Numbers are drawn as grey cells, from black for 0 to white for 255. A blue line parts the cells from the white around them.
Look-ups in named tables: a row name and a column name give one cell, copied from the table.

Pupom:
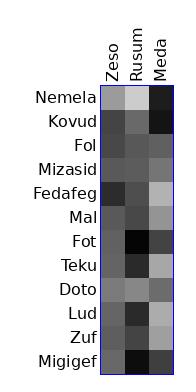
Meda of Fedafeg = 178
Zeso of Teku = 100
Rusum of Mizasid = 92
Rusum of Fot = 5
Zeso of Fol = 72
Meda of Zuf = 159
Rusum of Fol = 88
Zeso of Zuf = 94
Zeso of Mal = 89

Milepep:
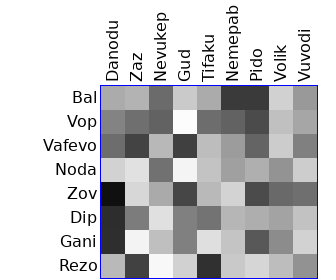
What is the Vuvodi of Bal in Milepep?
153
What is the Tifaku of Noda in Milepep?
195
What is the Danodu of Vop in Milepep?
131
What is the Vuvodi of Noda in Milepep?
205
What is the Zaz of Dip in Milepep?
124
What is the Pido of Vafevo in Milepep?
100
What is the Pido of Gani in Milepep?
88
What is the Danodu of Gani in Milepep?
46
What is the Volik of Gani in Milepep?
140
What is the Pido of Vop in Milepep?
75
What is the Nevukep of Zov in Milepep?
170
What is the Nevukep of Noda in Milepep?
113
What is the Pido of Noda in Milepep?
175
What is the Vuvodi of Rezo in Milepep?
146

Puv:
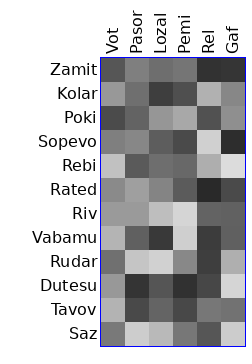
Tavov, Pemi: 72
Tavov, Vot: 179
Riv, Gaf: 97
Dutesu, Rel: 71
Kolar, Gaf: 135
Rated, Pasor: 159
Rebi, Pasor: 90
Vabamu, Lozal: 57
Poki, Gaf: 143
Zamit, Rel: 50
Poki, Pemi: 168
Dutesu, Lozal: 85
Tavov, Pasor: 73
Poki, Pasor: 99
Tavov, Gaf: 114
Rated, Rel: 41
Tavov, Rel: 119
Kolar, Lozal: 62
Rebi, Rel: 174
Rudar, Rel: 62

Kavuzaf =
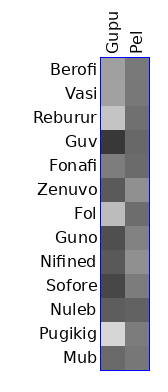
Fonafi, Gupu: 125
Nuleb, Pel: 98
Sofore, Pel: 124
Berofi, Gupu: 160
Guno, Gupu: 79
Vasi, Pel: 120
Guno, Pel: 130
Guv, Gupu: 56
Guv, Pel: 104
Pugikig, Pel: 124
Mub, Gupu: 105
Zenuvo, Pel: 144
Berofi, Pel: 121
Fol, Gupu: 188
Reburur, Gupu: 196
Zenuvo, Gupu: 90
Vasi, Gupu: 161
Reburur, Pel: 112
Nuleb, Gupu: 93
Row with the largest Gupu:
Pugikig

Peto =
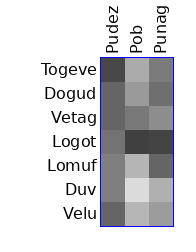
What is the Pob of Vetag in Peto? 120
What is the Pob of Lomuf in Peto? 181
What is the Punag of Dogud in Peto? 111
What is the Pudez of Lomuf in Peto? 127
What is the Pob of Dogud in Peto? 154
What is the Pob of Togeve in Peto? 171
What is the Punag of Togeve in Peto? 123
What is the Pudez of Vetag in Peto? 101
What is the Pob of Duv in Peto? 219
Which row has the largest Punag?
Duv

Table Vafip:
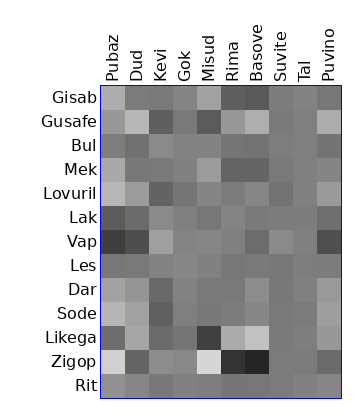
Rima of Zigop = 51
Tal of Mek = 127
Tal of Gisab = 131
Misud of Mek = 155
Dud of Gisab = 123
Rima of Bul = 117
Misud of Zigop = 214
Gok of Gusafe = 121
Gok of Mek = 129
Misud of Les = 129
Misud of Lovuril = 133
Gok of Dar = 130
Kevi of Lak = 138
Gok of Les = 135

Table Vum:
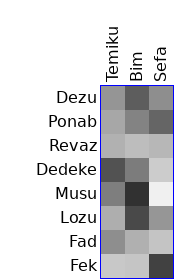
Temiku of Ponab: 167
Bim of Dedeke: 124
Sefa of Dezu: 142
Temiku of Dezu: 149
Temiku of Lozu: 174
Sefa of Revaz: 183
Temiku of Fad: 142
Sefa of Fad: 196
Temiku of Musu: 126
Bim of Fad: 176
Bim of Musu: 49
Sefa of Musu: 240
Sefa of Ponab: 101
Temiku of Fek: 200
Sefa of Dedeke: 204
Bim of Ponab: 131
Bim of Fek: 197
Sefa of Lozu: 150
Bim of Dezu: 93
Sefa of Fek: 65

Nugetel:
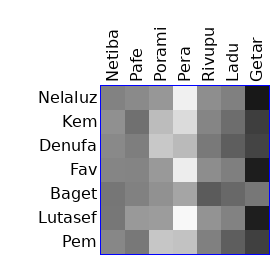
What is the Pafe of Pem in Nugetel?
120
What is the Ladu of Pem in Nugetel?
94
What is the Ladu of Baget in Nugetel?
104
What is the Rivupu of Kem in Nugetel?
133
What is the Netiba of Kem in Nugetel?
144
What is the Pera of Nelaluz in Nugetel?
240
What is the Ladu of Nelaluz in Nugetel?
128
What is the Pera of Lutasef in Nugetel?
248
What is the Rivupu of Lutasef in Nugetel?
147
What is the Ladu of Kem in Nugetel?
109
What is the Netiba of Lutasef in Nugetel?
119
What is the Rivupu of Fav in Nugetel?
141
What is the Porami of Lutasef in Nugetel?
156
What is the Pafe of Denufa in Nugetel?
126
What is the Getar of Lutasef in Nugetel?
30
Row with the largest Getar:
Baget

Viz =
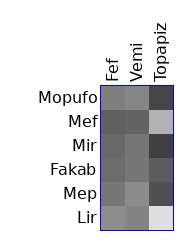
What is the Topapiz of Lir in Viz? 223
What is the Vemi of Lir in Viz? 132
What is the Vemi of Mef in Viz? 99
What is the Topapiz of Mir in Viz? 64
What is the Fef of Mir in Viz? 104
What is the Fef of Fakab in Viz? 108
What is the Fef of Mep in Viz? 118
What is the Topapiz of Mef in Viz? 178
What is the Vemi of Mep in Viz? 140
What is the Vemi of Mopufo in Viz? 134
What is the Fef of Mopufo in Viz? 126
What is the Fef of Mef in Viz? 96
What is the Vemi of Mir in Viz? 118
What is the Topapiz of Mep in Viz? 80
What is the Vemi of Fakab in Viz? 119
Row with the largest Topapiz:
Lir

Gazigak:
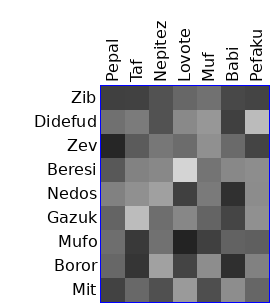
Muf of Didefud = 151
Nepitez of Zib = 82
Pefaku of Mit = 102
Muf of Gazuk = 100
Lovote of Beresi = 212
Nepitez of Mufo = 113
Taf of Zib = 65
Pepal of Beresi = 88
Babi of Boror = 47
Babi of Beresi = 136

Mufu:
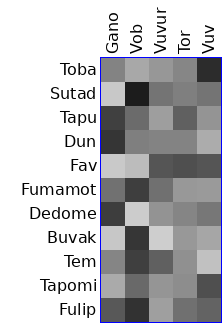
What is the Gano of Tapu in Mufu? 64
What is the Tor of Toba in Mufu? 134
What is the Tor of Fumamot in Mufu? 152
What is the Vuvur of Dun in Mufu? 131
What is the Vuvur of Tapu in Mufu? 158
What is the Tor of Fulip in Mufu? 112
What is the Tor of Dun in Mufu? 131
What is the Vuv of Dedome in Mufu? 119
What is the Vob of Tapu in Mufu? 107
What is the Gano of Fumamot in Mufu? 113

